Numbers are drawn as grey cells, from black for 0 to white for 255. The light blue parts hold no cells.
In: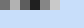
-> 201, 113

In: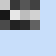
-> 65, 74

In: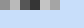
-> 165, 145

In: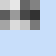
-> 130, 165

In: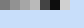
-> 208, 122

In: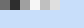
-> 223, 109

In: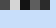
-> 43, 73

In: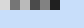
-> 32, 217

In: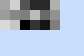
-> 176, 217

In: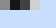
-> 208, 138
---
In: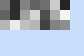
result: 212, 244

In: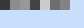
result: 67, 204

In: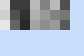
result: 176, 231

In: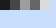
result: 157, 219

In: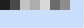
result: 173, 216

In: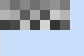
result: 168, 212

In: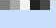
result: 241, 241

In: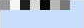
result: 216, 245
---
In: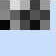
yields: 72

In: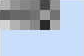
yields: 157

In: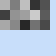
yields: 39

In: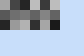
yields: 178

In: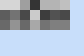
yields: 105

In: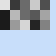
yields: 214

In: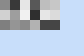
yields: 138

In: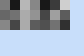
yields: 171
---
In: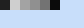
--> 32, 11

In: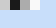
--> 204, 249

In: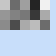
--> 198, 108

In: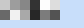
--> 201, 83

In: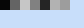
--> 6, 157

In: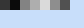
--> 53, 81
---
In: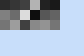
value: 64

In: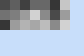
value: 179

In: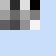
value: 145

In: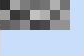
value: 136

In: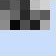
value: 79

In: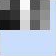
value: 212

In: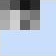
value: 97

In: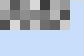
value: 109

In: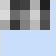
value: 128
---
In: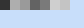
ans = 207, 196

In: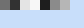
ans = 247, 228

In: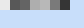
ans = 234, 184

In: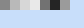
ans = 233, 215

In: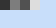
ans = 221, 125

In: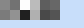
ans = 253, 187

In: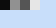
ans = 230, 145

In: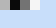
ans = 245, 182
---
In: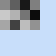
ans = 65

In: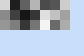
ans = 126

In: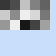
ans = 238

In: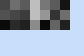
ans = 42

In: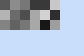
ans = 98

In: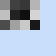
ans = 161

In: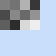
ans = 44

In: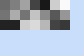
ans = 34

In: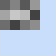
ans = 66

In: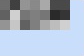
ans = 198
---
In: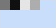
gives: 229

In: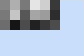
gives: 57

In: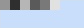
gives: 121

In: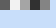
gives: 49

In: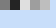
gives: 158

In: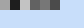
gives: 119

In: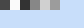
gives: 208
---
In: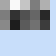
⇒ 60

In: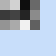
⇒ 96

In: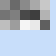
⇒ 95

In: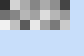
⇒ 202

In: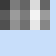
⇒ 134

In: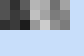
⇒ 124
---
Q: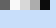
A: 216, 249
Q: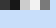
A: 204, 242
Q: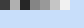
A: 133, 241
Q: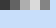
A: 174, 218
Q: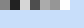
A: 78, 254
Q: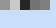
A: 38, 201
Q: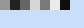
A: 214, 235
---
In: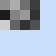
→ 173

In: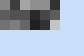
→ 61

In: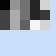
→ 148

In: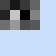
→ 23

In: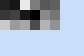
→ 22

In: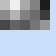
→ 239
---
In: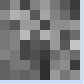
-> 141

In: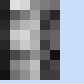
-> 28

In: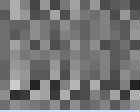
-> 89

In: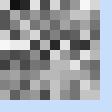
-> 86

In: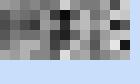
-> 87
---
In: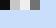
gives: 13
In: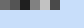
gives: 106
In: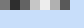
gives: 119
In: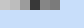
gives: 198
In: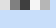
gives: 224
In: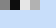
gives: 131
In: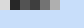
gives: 218
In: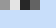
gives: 151
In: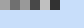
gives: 162
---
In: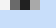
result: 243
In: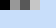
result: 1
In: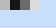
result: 187
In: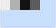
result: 237
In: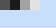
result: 81
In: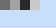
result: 109
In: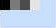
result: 3
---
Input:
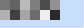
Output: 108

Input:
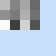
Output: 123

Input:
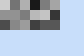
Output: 185

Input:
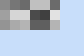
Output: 75

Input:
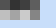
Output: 164

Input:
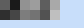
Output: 115

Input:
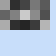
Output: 202

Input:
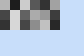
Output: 171

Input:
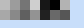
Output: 33

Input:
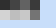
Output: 190
